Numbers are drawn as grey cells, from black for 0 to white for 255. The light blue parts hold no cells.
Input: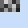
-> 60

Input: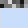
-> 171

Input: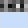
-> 182

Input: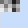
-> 181

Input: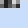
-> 44

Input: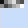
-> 251

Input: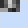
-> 74

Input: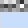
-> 114

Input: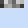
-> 60

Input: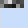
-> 64
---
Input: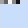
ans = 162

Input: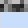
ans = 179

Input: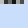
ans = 189

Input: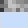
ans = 77

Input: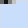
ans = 103

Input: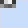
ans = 67

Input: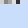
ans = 208
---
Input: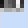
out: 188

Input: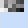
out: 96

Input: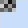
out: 140

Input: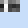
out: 70

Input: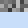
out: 144

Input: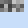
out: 195

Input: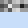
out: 216

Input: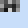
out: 206

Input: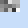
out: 198
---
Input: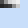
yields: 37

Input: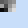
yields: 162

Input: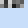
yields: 131

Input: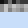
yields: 140

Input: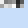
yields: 164

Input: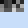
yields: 130
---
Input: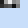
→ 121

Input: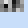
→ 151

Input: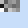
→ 144

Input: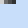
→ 50

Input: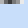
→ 234

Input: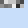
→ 185

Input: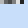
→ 36

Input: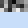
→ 164

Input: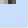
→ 94
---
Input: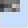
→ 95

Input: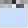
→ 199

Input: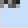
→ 142

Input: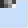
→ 132

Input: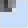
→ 65

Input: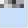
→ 55

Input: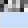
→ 217

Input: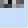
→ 198

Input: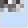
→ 106

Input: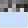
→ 45
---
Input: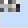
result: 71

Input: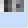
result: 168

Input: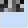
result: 91

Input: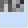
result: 176

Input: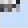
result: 188

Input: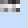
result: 67
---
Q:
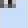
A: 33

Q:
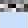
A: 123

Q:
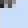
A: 96

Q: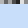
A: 224

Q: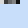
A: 129

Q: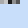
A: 142

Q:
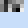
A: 168

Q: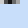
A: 104
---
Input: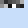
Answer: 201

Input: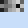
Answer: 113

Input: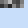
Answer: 96

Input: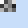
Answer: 167

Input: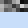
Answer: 139

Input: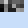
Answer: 116

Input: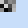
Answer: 212
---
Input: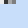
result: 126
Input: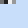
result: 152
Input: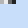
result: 35
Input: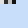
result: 19
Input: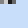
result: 102
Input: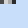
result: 44
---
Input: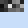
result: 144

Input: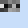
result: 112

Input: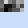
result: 168

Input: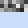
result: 116

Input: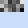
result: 79

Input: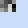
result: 59

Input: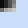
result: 82

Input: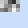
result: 48

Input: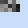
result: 107
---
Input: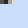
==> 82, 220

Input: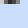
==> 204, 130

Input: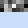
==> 105, 133

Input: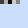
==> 60, 134

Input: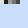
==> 226, 70

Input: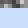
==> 94, 146

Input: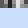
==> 89, 134

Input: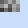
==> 97, 126

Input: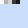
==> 247, 27
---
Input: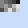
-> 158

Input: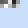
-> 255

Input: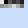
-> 160

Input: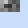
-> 65

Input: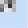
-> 205

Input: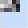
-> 190

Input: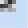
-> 76

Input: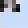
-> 86
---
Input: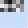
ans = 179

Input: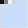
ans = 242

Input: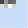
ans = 95

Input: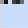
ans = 37

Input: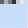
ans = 204

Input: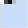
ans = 17
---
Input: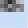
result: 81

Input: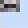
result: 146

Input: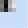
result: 154

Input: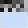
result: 32

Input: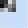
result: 116

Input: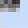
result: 160
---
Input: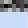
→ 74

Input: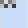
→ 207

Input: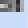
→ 74

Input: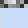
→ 51

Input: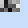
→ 83

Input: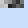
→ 100

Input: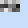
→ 111
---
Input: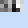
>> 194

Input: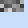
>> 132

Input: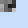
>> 128

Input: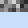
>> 169

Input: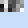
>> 94

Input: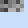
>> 123

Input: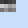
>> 62
